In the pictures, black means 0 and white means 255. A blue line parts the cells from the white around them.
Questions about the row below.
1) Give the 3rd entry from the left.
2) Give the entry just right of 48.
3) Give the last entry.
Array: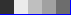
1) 191
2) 235
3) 109

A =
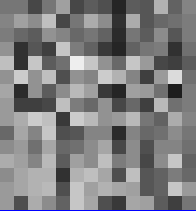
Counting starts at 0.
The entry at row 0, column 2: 71
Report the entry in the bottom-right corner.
118
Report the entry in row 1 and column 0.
132
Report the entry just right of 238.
198
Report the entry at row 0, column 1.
118
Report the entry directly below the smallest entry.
112
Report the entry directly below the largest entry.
146
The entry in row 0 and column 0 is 118
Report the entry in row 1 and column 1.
160
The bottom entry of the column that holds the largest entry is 198
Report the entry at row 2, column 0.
124
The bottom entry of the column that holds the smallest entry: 63
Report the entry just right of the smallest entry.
124
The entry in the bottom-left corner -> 154
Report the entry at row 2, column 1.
104
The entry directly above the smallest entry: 219
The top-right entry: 132
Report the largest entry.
238
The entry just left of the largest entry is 112
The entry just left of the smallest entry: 112
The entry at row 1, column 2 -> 140

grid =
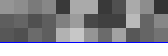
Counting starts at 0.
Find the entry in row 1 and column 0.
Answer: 94
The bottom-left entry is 87
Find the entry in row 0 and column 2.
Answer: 122
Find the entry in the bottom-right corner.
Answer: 115
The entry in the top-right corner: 51
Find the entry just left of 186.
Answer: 64
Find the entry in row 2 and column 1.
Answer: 80
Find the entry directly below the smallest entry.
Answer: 135
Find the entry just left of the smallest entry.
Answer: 141
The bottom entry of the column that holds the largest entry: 199
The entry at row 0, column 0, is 149

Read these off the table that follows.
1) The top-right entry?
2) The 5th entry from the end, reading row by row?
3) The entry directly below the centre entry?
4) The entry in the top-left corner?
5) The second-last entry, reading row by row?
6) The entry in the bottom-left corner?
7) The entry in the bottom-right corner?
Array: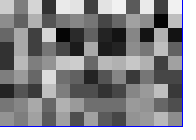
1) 241
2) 70
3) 35
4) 205
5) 185
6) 147
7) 141

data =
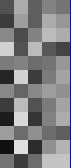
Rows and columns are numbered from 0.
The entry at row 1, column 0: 60
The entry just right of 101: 136
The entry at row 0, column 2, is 94
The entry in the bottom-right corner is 195
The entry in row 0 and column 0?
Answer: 82
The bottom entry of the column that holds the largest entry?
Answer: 60
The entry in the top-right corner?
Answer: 116
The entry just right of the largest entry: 44
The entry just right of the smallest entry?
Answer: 224
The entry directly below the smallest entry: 116
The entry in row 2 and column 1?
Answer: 75
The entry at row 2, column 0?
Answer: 136
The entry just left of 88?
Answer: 187

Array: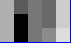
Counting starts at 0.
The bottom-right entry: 220
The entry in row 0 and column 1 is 91
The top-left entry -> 176
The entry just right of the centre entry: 105

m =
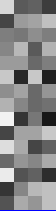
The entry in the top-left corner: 215
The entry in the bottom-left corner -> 83
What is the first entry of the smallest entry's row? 242
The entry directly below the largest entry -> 69
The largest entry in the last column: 200
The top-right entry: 61
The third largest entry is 221
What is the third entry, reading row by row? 97
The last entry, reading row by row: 192
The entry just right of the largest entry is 53
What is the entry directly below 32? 149
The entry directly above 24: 113
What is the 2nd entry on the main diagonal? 155
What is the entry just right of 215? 90
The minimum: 24
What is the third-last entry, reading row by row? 170
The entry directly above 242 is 178

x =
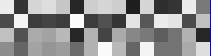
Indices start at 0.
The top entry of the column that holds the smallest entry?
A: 30
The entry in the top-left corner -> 236
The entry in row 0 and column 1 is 53
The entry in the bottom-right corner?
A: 222
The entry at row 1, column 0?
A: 74
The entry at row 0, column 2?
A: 214
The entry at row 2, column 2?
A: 170
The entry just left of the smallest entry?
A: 206
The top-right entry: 121
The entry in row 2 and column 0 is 192

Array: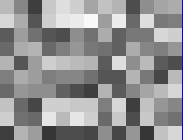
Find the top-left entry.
186
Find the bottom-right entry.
215
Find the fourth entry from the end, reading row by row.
150
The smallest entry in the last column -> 77
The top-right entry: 172
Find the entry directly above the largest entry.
165
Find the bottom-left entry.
62
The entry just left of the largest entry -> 236
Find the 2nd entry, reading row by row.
134
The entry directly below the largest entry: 113
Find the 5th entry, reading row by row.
222
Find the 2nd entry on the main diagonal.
172
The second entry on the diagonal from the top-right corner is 120
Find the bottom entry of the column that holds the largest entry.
70

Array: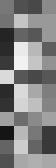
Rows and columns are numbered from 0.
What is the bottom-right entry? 168
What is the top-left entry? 120
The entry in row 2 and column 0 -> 36
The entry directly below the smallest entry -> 100
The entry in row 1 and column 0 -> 114
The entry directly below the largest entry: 87
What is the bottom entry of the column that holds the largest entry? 168
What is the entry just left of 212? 50
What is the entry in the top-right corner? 138
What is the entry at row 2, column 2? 87
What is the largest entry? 242
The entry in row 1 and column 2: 153
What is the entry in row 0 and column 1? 80
